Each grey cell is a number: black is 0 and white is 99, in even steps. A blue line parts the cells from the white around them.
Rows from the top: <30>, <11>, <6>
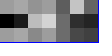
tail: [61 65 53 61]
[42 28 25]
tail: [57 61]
[36 76 39]
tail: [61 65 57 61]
[36 76 39]
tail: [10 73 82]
[42 18 14]
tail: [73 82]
[42 18 14]

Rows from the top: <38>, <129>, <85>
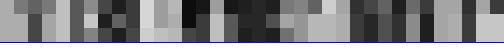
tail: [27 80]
[74 71 27 23 74 34 12 15 12 44 58 71 71 67 23 15 31 19 54 12 64 67 23 77
 77]
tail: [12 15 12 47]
[51 38 80 64 19 27 38 12 41 23 64 64 19 64 23]
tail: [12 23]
[83 61 71  5  9 61  9 12 15 12 47 51 38 80 64 19 27 38 12 41 23 64 64 19
 64 23]
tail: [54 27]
[12 23 83 61 71  5  9 61  9 12 15 12 47 51 38 80 64 19 27 38 12 41 23 64
 64 19 64 23]
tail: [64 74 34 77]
[12 38 23 83 61 67  5 23 74 34 15 15 31 64 58 71 71 67 23 15 31 19 54 12
 64 67 23 77 77]
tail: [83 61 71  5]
[ 9 61  9 12 15 12 47 51 38 80 64 19 27 38 12 41 23 64 64 19 64 23]
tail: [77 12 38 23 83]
[61 67  5 23 74 34 15 15 31 64 58 71 71 67 23 15 31 19 54 12 64 67 23 77
 77]

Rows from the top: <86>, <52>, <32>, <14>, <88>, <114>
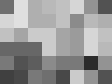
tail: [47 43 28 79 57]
[32]
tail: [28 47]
[43 28 79 57 32]
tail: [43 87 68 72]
[75 83 57 32]
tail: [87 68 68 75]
[54 72 68]

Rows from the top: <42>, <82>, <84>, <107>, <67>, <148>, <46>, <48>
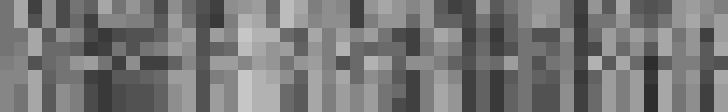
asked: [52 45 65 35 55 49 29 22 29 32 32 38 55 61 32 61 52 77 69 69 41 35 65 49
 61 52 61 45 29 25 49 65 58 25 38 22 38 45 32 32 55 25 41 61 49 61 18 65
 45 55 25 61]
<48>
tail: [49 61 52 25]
[38 22 35 45 38 35 52 22 38 61 49 61 22 65 49 58 29 65]
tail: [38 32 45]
[41 61 45 32 45 49 29 69 35 65 41 18 38 49 49 35 32]
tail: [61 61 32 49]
[52 77 69 65 55 38 65 52 65 41 55 49 35 25 49 61 52 25 38 22 35 45 38 35
 52 22 38 61 49 61 22 65 49 58 29 65]

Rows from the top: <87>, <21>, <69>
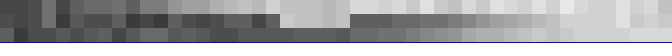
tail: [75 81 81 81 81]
[87 78 81 78]
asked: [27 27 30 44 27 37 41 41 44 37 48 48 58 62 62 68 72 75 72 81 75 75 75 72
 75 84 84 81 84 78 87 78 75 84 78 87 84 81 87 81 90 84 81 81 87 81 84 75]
<87>
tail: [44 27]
[37 41 41 44 37 48 48 58 62 62 68 72 75 72 81 75 75 75 72 75 84 84 81 84
 78 87 78 75 84 78 87 84 81 87 81 90 84 81 81 87 81 84 75]
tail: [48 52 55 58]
[65 68 68 72 75 78 75 78 81 81 81 81 84 84 84]
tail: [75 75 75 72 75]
[84 84 81 84 78 87 78 75 84 78 87 84 81 87 81 90 84 81 81 87 81 84 75]
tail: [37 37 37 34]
[41 41 44 44 48 52 55 58 65 68 68 72 75 78 75 78 81 81 81 81 84 84 84]
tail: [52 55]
[58 65 68 68 72 75 78 75 78 81 81 81 81 84 84 84]

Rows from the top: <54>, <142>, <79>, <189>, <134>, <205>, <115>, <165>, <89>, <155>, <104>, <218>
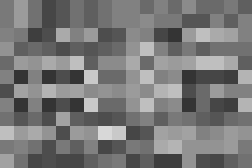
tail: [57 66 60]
[74 37 54 54 66 41 63 60 63 74 74 66 37]
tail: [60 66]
[57 30 60 57 84 78 27 33 63 60 63 50 54 60 57]
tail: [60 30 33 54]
[50 27 20 60 74 66 63 50]
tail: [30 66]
[50 60 30 33 54 50 27 20 60 74 66 63 50]
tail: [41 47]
[37]

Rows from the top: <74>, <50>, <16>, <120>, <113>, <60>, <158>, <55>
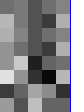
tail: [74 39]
[39]
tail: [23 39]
[64 54 19]
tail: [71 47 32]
[23 68]
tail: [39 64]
[54 19]
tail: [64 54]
[19]
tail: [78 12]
[39 43]

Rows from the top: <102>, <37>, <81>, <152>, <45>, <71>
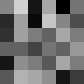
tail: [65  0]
[45]
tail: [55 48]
[34 65 48]
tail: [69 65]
[55  8 23]

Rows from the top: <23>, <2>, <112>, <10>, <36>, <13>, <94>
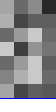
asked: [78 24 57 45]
<10>
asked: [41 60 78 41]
<112>
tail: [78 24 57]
[45]
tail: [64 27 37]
[34]

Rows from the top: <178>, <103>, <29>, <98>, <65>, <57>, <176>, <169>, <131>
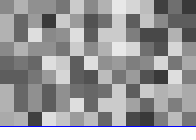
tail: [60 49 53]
[83 46 66]
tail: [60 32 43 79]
[36 76 53 36 36]
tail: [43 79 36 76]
[53 36 36]
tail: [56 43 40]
[43 79 36 79 69 73 66]
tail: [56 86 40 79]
[79 63 40 69 49 66]

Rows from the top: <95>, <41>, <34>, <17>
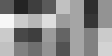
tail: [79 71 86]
[60 64 21 57]
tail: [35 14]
[24 35 75 64 18 57]
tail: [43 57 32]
[64 50 82]
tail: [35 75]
[64 18 57]
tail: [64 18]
[57]
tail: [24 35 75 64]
[18 57]

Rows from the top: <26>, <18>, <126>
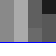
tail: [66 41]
[34]
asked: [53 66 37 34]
<18>

